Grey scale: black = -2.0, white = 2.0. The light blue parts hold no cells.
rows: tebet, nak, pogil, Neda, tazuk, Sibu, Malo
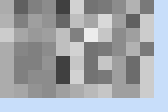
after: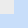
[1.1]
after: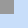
[0.5]
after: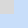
[0.5]
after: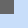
[1.0]
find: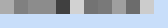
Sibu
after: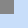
[0.0]

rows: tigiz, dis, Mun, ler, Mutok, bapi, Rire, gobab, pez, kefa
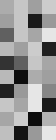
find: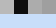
bapi
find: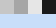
gobab
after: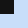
[0.4]
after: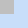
[-1.7]

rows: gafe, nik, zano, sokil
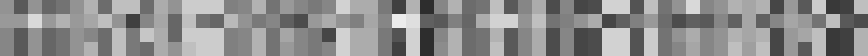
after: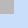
[0.3]
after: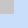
[0.7]
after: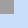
[1.0]
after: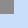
[0.8]

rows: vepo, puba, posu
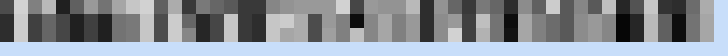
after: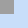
[0.0]
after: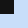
[0.6]

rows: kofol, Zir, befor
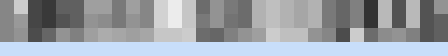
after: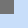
[-0.3]
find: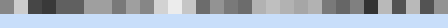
kofol
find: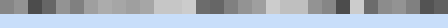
befor
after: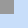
[-0.9]

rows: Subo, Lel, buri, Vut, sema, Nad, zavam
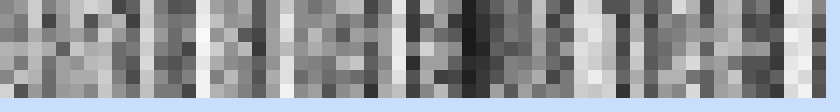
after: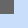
[0.7]
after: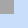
[0.7]
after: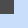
[1.1]

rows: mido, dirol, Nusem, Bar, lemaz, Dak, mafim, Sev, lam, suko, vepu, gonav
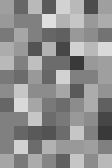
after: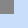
[-0.5]
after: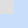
[0.8]
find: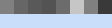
suko
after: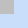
[-0.3]
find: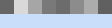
Sev

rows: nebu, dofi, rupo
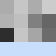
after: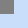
[-0.4]
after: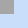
[-0.3]
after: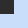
[1.1]

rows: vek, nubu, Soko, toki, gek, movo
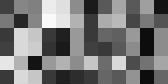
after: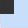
[-1.6]
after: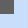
[0.4]
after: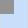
[-1.8]
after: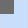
[1.4]

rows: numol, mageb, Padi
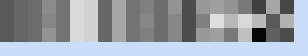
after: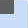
[-0.8]
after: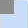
[-0.2]

